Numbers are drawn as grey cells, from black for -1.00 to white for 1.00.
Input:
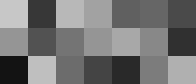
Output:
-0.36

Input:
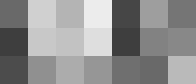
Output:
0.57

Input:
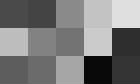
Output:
0.02

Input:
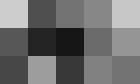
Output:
-0.72

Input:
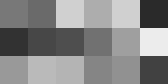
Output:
-0.44

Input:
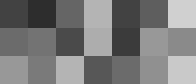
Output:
-0.10

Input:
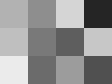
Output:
-0.05

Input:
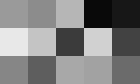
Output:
0.54
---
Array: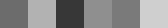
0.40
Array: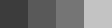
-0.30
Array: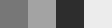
0.28
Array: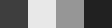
0.82
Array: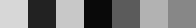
-0.73
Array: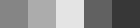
0.35
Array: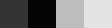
-0.96
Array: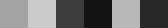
0.59
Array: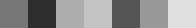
-0.65
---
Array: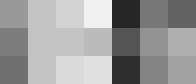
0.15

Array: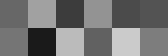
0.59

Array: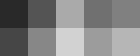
0.22

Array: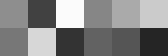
-0.33

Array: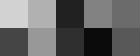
-0.91

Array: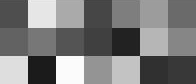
0.43

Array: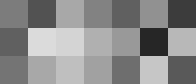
-0.70

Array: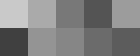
-0.16
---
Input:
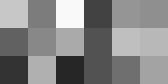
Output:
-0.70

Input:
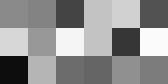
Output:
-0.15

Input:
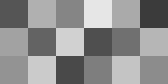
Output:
-0.43

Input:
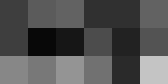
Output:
0.16

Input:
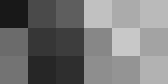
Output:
-0.64

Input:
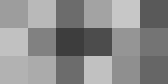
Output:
-0.15

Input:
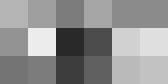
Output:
-0.52

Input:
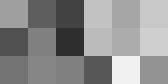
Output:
0.00
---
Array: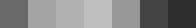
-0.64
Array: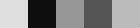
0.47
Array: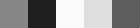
-0.27
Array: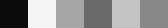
0.07
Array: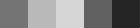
-0.71
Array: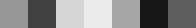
-0.27
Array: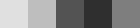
-0.01
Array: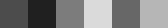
0.43
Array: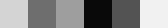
0.89
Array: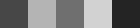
-0.72
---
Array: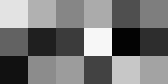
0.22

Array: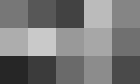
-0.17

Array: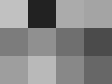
0.07

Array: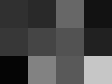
-0.30

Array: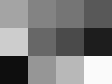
0.44

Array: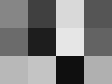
-0.88
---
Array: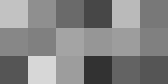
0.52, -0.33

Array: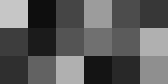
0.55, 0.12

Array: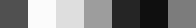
-0.37, -0.03

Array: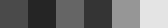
-0.42, 0.79

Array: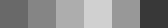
-0.18, -0.56

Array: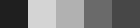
-0.76, -0.44

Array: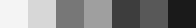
0.91, -0.80

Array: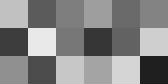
0.51, -0.76

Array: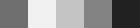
-0.14, -0.74
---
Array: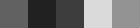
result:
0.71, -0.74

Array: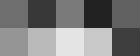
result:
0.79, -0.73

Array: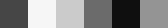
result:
0.93, -0.88

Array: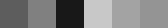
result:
0.57, -0.81

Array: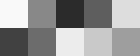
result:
0.95, -0.66

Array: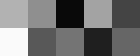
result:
0.96, -0.93

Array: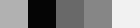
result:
0.89, -0.96

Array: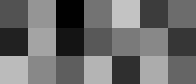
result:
0.53, -0.99

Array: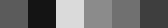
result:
0.71, -0.84
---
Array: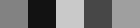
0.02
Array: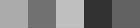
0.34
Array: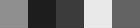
0.12
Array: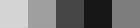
0.66
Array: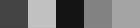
-0.47
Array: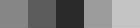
0.05
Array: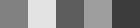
0.01
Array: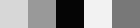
0.69
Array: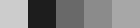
0.60
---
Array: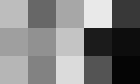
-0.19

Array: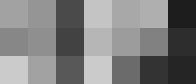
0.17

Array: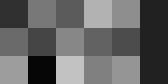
-0.06

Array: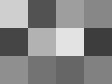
-0.36

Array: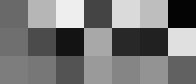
0.43

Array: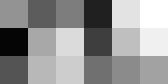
-0.28
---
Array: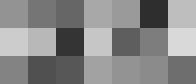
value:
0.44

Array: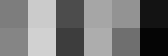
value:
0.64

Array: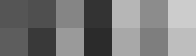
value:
-0.55

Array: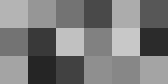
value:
-0.55

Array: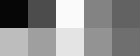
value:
0.25

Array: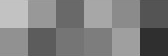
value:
-0.28

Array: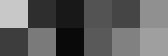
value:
-0.04
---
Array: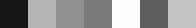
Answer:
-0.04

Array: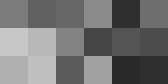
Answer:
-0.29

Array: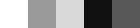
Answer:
0.20

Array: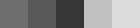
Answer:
-0.30

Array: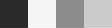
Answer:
-0.66

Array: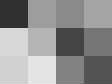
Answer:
0.63

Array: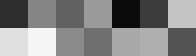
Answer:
-0.13

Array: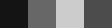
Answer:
-0.84

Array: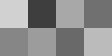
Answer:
0.05
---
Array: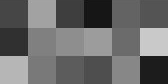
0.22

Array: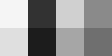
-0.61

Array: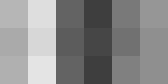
-0.45

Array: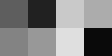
-0.74

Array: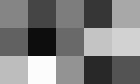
-0.18

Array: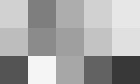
0.25

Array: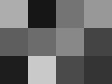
-0.15

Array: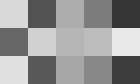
0.42

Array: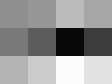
-0.28

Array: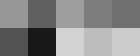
0.24
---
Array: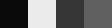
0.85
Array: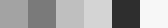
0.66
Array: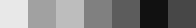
-0.28
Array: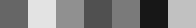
-0.04
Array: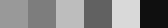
-0.24
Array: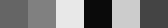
-0.92
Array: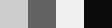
-0.22
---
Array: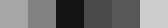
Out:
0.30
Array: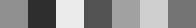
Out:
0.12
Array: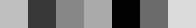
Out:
0.50
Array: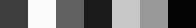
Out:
-0.51
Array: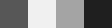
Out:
-0.32
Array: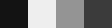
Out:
-0.85
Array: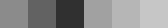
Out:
0.09
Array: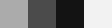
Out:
0.34
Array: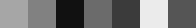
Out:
0.30
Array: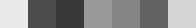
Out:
0.83
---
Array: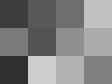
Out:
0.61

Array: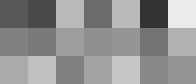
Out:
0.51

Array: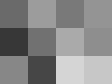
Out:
-0.45

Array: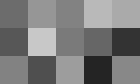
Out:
-0.38

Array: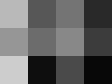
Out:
-0.89

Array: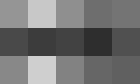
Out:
0.62

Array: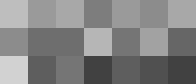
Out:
-0.26
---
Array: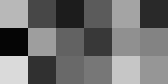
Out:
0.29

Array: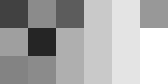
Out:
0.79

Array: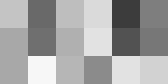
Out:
-0.53

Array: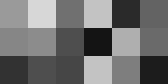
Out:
-0.67

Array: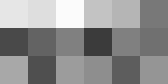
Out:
0.42

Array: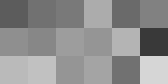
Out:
-0.17

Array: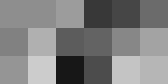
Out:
-0.45

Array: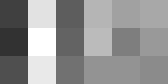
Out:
0.26
